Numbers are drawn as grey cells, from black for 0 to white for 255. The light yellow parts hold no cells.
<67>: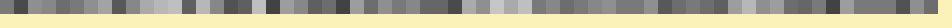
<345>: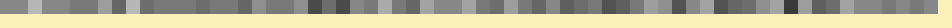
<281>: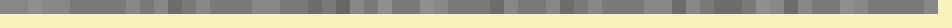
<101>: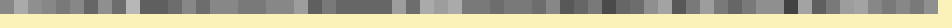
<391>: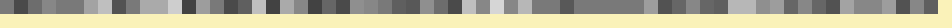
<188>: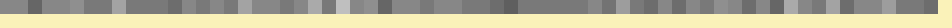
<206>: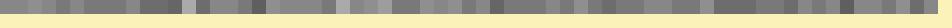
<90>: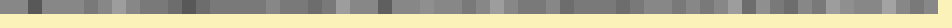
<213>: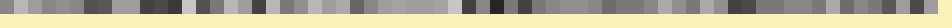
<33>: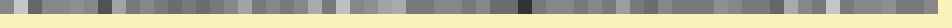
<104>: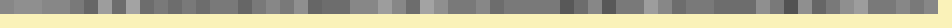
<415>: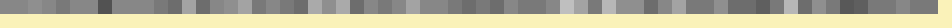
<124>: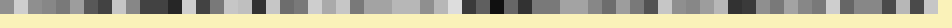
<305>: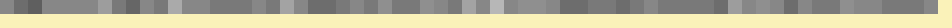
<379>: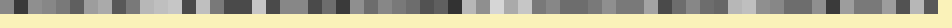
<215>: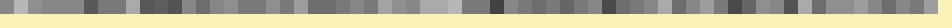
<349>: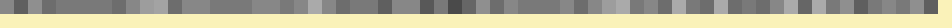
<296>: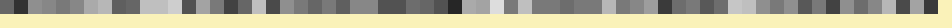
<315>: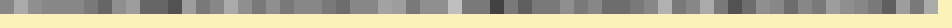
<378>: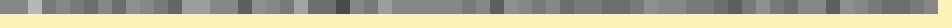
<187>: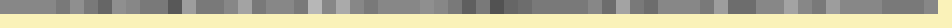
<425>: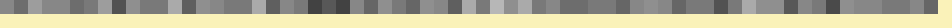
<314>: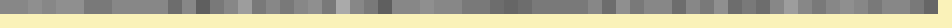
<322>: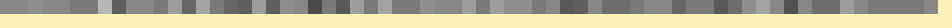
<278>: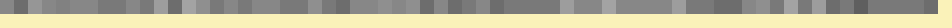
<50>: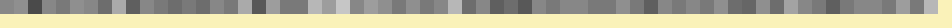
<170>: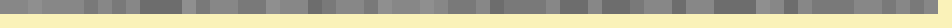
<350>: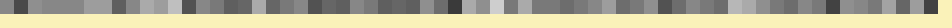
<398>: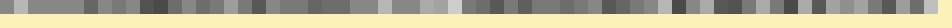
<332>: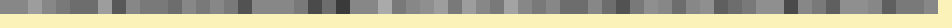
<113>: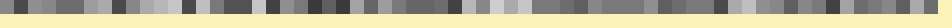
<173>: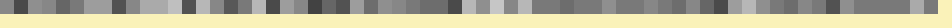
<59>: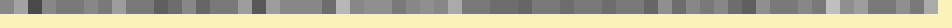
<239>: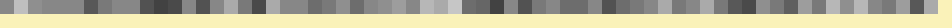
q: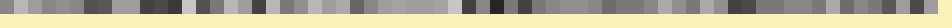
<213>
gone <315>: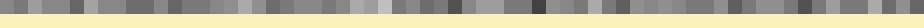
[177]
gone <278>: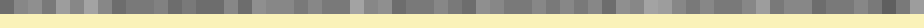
[150]
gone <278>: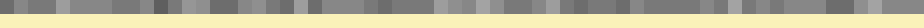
[129]
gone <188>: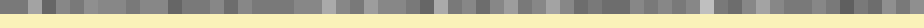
[115]
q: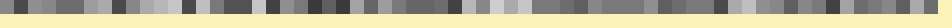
<113>

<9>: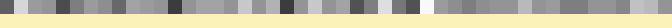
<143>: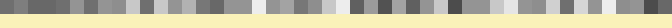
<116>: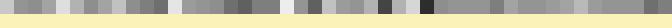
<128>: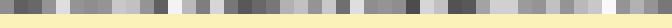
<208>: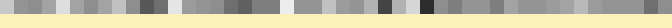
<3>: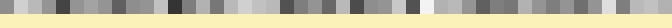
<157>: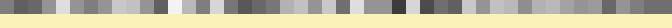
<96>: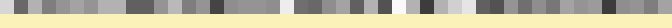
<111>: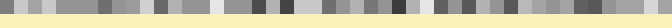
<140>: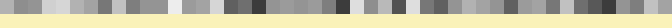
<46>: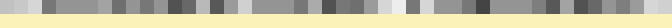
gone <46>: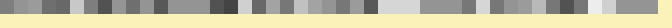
[171]
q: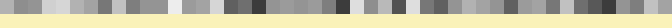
<140>
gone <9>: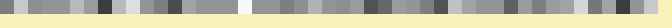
[134]

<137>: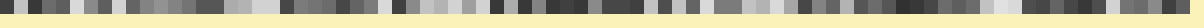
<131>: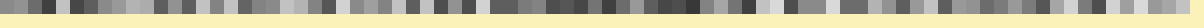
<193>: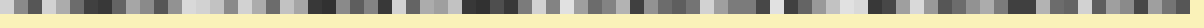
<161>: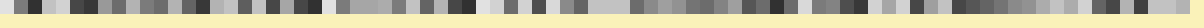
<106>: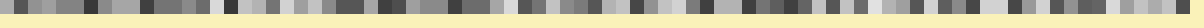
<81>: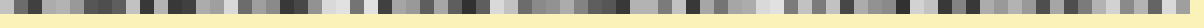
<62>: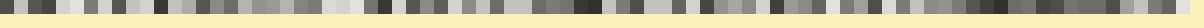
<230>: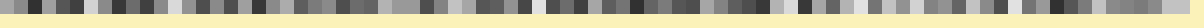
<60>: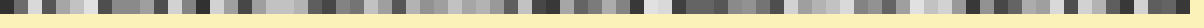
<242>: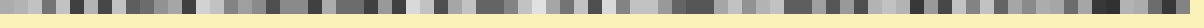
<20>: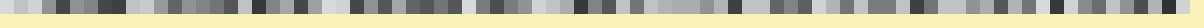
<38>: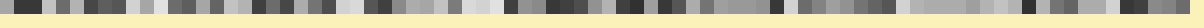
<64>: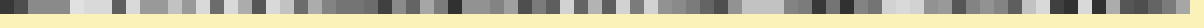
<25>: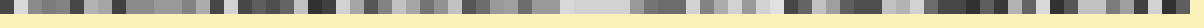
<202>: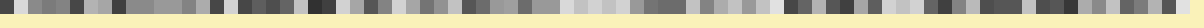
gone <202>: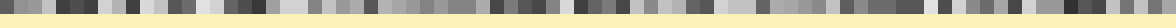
[186]
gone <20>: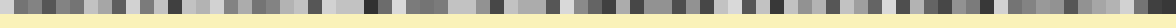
[202]
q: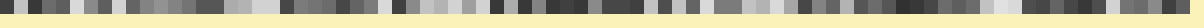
<137>
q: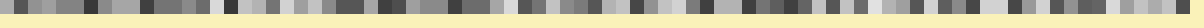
<106>
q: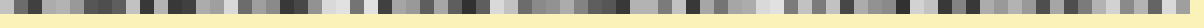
<81>

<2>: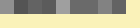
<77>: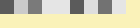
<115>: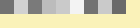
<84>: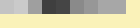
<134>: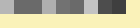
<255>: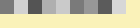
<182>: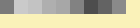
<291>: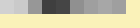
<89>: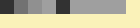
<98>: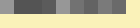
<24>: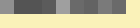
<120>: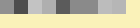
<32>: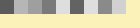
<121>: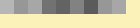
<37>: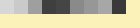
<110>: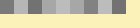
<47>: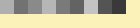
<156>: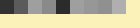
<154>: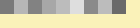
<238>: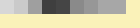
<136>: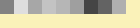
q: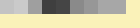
<84>
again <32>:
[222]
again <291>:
[159]

